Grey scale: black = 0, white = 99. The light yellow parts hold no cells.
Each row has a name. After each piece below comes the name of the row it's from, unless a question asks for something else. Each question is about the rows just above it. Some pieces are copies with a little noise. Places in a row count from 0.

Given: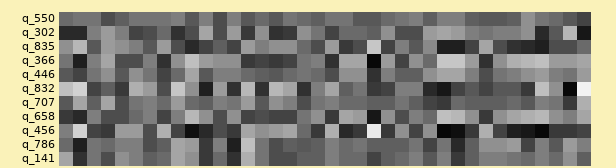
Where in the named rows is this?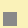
q_835, 26
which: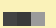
q_456
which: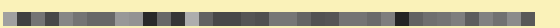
q_141

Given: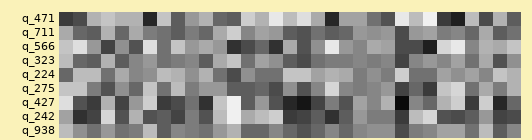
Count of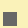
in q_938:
5
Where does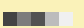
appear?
q_242

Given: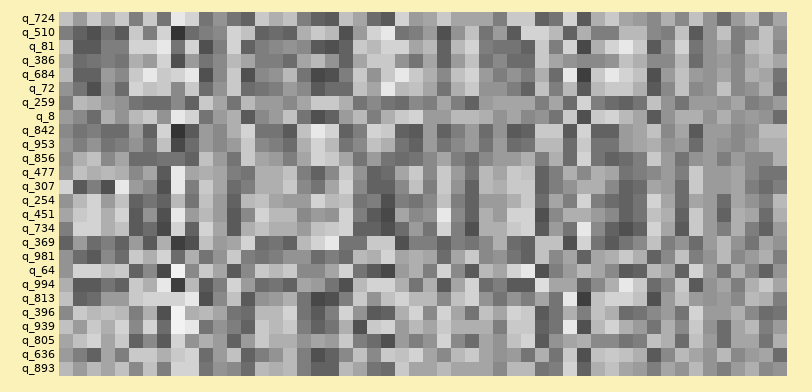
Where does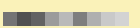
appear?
q_8
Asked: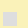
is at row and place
q_994, 34
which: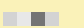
q_81
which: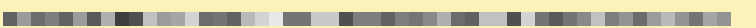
q_369
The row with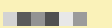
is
q_451

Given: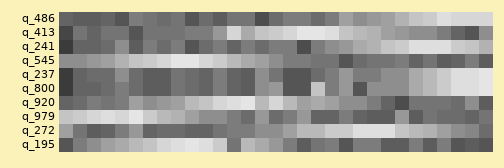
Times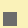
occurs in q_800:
3
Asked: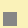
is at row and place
q_272, 29
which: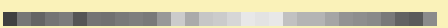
q_413
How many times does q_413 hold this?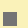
6

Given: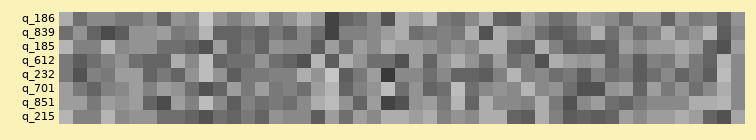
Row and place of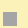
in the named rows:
q_215, 48
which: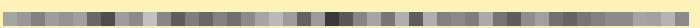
q_851
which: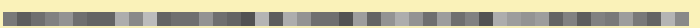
q_612
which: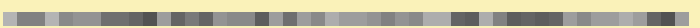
q_185

